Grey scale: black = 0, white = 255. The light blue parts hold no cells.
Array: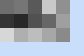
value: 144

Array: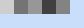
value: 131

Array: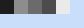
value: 234

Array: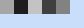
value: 130

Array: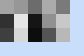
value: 122

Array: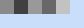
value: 194

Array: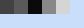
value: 213

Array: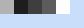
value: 253

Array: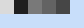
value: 70
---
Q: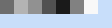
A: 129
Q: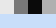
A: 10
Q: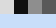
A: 142
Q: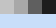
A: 95
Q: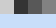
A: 88
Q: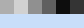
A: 13
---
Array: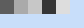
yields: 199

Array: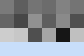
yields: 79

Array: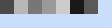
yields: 119

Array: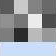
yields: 186

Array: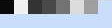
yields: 51

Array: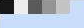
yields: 90

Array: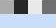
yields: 233

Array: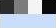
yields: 244
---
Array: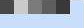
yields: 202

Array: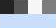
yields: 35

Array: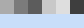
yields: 92

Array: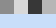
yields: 140

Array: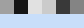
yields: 225

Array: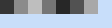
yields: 117

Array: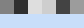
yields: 222

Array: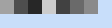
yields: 204

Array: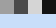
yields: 159

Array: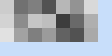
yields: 155
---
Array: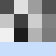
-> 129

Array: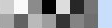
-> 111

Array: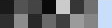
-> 133

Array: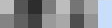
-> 148

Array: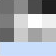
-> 239

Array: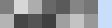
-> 152
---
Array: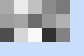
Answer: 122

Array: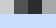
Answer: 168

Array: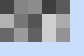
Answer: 90

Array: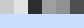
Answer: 79

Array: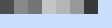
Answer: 56

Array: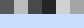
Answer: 165
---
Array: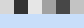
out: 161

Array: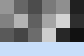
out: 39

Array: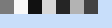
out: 66

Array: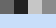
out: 139

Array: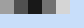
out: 114

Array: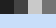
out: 115

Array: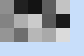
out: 33
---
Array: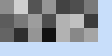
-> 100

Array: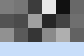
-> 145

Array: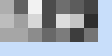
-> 166

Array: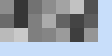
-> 186

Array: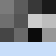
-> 69

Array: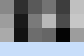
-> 170

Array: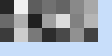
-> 59

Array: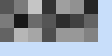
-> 99
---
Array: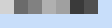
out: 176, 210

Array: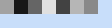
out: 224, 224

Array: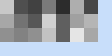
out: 208, 229

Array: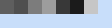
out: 157, 198

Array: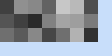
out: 129, 199

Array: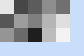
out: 127, 243

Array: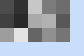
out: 170, 227

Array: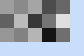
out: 55, 223

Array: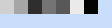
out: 116, 234
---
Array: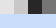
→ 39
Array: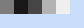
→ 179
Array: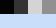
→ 212
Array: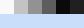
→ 10
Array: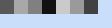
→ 154
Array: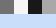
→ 24
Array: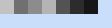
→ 44
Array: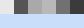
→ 113
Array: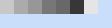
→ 55
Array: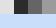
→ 101
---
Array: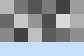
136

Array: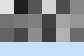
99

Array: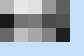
103

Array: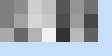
170

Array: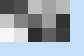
246

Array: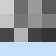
70

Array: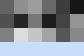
128
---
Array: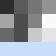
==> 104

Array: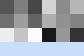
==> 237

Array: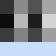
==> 60

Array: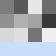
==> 216

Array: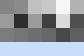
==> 124

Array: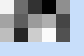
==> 190

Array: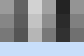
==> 120
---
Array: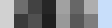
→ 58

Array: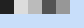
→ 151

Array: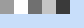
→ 156

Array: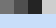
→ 115

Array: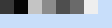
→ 78

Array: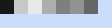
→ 127

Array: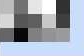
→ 63
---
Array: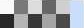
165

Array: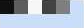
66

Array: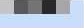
41

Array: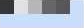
102

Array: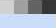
99

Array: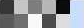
76

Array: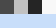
37

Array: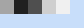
207

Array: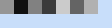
100

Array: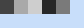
39
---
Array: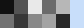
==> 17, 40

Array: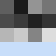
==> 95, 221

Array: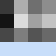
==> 57, 105

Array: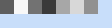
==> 94, 145

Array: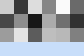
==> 205, 128

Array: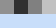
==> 144, 193

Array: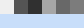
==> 239, 124
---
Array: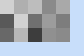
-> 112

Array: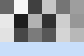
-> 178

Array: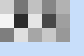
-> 230

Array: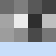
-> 46

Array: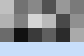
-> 214

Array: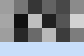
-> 191
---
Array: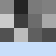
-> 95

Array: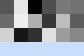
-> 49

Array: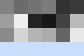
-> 180

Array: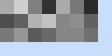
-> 91

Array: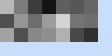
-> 136

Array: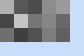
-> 82

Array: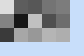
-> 152
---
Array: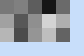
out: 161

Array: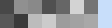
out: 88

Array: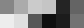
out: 237

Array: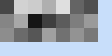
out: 133

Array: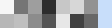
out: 183

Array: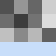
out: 109

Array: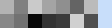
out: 136

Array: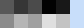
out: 139

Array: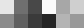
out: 139

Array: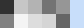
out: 129
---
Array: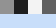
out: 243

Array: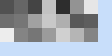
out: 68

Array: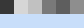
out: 193

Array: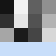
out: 96

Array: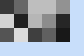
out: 190

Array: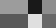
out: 25
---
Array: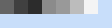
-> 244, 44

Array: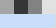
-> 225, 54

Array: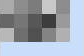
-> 200, 61

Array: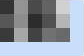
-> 209, 44

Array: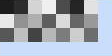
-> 239, 29

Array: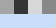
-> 215, 53

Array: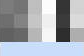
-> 252, 45
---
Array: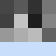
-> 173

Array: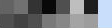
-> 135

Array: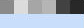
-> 181

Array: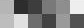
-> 67

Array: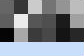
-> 72

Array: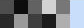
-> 62

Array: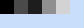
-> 29
